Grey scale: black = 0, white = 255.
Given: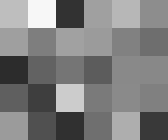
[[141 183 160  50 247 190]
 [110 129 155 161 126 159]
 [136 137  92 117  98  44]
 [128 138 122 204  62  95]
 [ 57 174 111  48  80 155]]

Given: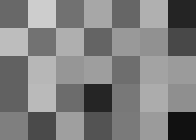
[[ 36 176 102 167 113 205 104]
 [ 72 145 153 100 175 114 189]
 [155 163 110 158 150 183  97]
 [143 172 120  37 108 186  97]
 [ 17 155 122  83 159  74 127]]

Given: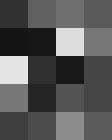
[[ 90 111  96  50]
 [119 221  23  20]
 [ 69  25  47 228]
 [ 70  83  37 120]
 [ 91 140  75  63]]

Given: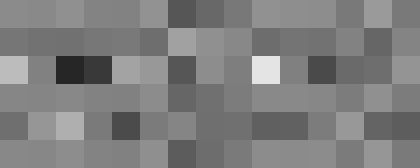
[[121 154 121 141 142 145 120 104  86 146 130 131 144 137 139]
 [132 102 130 114 116 109 136 144 161 110 121 119 113 114 118]
 [148 110 106  74 128 228 126 141  86 152 163  57  38 129 188]
 [124 144 124 135 137 137 124 112 102 140 129 130 136 133 134]
 [ 93 100 152 124  97  96 112 111 133 123  75 122 175 150 111]
 [122 150 123 140 139 140 122 109  92 143 129 131 141 135 136]]

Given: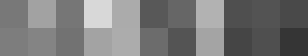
[[ 73  83  79 178 102  88 171 216 118 162 120]
 [ 53  79  69 164  84 108 172 163 114 132 125]]

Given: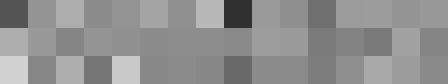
[[153 148 156 155 112 143 154  49 184 144 164 147 140 173 148  84]
 [133 161 121 131 123 154 158 138 141 141 140 145 148 133 153 173]
 [138 155 169 143 125 139 140 106 135 139 136 201 118 174 134 210]]

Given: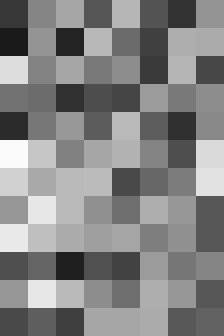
[[148  51  83 182  86 166 133  55]
 [171 174  64 107 184  35 148  26]
 [ 71 181  58 141 120 166 130 221]
 [141 121 155  69  77  49 108 114]
 [137  48  93 185  92 152 119  43]
 [218  78 132 178 166 129 198 251]
 [225 124 103  73 187 185 169 209]
 [ 87 151 174 110 144 185 231 150]
 [ 87 144 126 165 159 171 191 233]
 [133 118 155  66  80  31 101  79]
 [ 87 151 174 110 141 185 231 150]
 [ 98  88 171 165 166  63  94  73]]
